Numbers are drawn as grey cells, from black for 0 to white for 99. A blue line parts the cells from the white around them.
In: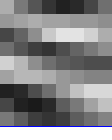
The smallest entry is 10
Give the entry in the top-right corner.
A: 43
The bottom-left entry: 47
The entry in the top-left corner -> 67
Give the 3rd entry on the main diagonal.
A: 55
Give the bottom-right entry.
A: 51
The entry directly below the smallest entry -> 24
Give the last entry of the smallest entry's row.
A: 75
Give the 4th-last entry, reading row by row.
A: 24
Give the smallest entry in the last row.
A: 20
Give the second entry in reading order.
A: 47
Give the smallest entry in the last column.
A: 30
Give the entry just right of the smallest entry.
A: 16
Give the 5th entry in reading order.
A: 13

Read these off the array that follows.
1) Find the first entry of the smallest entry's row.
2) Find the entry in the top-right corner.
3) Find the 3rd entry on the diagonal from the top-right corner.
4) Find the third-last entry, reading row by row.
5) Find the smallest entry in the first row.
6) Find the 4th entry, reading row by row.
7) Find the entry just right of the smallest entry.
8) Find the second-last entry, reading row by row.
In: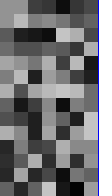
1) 38
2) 28
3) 76
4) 9
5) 5
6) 21
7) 61
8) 1

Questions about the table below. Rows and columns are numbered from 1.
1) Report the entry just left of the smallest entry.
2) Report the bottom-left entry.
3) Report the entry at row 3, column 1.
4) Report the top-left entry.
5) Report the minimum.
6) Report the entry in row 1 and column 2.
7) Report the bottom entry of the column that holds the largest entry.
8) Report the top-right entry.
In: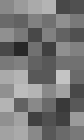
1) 28
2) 63
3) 56
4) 53
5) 15
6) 60
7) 41
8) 31

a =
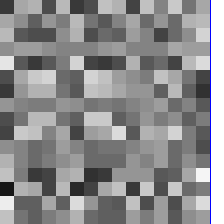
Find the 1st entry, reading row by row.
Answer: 22
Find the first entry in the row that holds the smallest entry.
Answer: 9
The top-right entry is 65
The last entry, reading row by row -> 61
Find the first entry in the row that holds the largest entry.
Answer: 75
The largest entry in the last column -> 95
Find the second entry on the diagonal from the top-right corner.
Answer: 69
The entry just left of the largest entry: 65
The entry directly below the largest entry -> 48
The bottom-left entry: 75
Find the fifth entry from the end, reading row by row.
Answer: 48
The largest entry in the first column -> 92
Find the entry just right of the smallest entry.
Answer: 69
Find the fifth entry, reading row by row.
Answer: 72
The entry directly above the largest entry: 45
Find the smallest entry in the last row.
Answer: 34
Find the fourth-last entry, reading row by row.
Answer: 61
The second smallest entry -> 16
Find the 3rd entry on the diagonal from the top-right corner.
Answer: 41

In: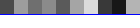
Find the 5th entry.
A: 35
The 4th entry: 54
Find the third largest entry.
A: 64

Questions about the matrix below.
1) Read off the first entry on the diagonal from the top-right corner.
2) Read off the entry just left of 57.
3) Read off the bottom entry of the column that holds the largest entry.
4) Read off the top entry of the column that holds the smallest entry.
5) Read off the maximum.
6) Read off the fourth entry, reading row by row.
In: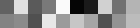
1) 70
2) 31
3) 60
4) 2
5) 97
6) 47
